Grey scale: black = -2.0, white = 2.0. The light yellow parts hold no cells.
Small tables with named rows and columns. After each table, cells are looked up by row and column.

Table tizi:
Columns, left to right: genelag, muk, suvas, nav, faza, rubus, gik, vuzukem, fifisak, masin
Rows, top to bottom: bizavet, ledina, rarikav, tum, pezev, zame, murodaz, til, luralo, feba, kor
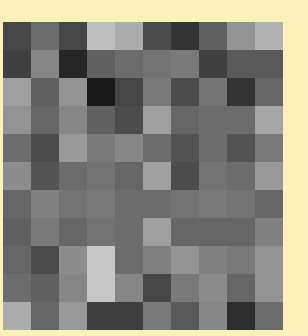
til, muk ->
-0.1
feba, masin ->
0.3
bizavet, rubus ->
-0.8
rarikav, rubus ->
-0.1
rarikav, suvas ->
0.3
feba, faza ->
0.1
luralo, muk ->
-0.8
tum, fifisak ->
-0.3
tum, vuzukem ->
-0.3
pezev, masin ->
-0.1
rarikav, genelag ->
0.5
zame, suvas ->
-0.3
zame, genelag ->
0.2
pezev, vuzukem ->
-0.3
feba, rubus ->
-0.9
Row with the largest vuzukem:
feba

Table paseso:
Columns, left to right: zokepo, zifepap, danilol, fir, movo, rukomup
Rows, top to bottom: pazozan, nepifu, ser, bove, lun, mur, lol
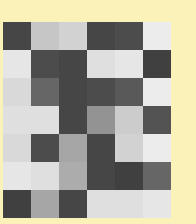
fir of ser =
-0.8
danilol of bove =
-0.9
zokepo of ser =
1.4
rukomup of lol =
1.6
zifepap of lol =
0.6
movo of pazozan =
-0.8
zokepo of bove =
1.5
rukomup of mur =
-0.4
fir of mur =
-0.9
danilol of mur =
0.7
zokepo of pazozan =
-0.9
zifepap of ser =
-0.4
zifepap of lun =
-0.8
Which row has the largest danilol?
pazozan

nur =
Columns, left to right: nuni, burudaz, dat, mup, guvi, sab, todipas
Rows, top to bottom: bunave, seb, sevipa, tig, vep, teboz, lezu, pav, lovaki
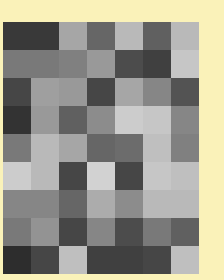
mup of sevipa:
-0.9
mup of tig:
0.2
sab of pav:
-0.1
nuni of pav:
-0.1
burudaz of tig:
0.4
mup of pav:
0.1
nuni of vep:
-0.1
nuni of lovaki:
-1.3
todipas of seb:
1.1
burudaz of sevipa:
0.5
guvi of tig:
1.2
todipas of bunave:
0.9
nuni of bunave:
-1.1
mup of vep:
-0.4
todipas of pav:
-0.5
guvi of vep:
-0.3
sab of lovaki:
-0.9
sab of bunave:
-0.5
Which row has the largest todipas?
seb

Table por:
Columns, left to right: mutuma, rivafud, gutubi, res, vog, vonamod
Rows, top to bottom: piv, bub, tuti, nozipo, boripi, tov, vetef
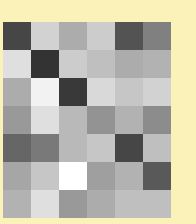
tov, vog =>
0.8
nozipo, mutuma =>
0.4
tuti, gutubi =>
-1.1
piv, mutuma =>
-0.9
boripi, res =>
1.1
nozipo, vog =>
0.8
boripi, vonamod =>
1.0
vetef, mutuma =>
0.8
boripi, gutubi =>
0.9
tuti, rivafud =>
1.8
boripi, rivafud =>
-0.1
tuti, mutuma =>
0.7
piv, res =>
1.2
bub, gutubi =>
1.2
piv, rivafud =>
1.3

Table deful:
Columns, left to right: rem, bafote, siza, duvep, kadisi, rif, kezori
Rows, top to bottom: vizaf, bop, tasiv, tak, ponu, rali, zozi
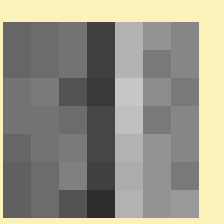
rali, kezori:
-0.1
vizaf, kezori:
0.1
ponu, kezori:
0.1
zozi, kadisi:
0.8
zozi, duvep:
-1.3
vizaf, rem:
-0.4
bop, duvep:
-1.0
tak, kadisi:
1.0
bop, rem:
-0.4
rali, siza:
0.0
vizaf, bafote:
-0.3
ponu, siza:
-0.1
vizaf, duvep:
-1.0

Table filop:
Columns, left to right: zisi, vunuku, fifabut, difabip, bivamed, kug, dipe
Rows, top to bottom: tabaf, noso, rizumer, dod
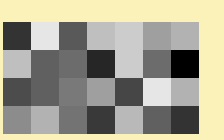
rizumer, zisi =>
-0.8
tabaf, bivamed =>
1.2
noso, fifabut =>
-0.3
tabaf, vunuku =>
1.6
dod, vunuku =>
0.8
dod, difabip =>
-1.1
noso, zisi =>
1.0
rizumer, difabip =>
0.5
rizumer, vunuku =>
-0.5
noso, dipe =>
-2.0
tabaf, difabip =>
1.0
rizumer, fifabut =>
-0.1
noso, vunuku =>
-0.5

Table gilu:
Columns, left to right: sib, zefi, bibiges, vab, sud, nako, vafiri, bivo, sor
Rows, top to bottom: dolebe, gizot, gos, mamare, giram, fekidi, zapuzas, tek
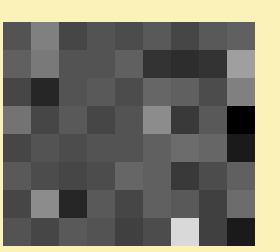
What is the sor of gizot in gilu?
0.5
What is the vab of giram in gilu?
-0.7
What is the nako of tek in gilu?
-0.8
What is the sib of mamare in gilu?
-0.2
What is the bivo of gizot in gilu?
-1.2
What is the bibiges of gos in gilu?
-0.7
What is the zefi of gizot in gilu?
-0.1
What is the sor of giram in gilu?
-1.6
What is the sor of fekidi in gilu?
-0.5
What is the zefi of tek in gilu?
-0.9
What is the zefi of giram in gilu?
-0.7
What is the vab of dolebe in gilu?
-0.7
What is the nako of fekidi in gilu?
-0.5
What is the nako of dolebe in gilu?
-0.6

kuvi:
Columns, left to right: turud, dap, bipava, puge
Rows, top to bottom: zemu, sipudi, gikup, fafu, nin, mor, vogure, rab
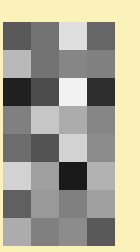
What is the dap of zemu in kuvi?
-0.2
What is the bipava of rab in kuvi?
0.2
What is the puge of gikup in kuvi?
-1.3
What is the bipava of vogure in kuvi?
0.0
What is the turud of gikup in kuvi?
-1.5
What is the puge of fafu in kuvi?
0.1
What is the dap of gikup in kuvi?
-0.8
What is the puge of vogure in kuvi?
0.5
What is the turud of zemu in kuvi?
-0.6
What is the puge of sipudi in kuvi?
0.0
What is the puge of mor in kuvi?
0.8
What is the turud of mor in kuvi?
1.3
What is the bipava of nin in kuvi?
1.3
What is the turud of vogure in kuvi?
-0.5
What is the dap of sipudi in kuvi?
-0.2

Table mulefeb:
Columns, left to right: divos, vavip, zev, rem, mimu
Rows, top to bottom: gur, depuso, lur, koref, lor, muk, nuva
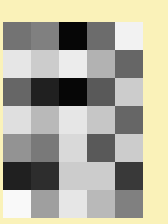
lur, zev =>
-1.9
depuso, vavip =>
1.2
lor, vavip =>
-0.1
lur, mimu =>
1.2
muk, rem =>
1.2
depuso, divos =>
1.6
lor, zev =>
1.4
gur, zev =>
-1.9
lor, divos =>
0.3
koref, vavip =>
0.9
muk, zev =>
1.2
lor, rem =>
-0.6
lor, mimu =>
1.2
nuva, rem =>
0.9
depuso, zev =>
1.7
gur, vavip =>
0.0
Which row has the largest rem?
muk

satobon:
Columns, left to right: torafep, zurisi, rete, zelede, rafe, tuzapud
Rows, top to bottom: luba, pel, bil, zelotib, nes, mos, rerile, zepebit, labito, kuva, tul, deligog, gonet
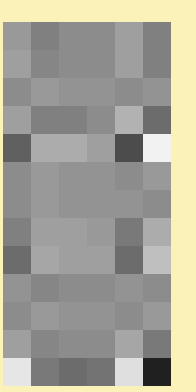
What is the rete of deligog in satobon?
0.2
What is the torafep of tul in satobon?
0.2
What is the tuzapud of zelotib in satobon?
-0.3
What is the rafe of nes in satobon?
-0.8
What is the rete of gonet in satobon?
-0.3
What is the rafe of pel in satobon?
0.5
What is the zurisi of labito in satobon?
0.6
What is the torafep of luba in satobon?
0.4
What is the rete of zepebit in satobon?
0.5
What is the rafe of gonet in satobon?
1.5
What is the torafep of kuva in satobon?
0.3
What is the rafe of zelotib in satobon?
0.8
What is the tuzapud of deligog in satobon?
-0.1
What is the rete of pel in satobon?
0.2
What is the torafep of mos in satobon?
0.2
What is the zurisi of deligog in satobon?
0.1
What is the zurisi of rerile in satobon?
0.4
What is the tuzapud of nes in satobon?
1.8
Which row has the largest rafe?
gonet

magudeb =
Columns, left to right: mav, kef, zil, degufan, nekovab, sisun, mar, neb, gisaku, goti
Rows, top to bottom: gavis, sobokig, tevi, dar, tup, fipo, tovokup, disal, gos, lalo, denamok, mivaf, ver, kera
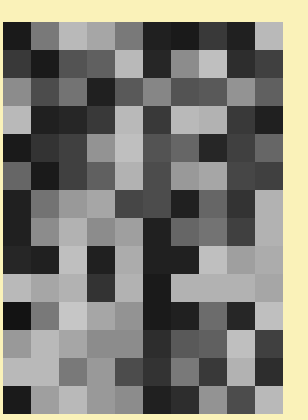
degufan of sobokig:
-0.5
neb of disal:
-0.2
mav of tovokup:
-1.5
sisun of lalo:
-1.6
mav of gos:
-1.4
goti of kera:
0.9
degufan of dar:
-1.1
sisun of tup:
-0.7
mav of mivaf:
0.4
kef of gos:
-1.5
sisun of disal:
-1.5
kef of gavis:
-0.1
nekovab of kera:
0.2
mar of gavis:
-1.6
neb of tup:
-1.4
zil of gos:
1.0
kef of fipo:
-1.6
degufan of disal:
0.2
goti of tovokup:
0.8
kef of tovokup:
-0.2

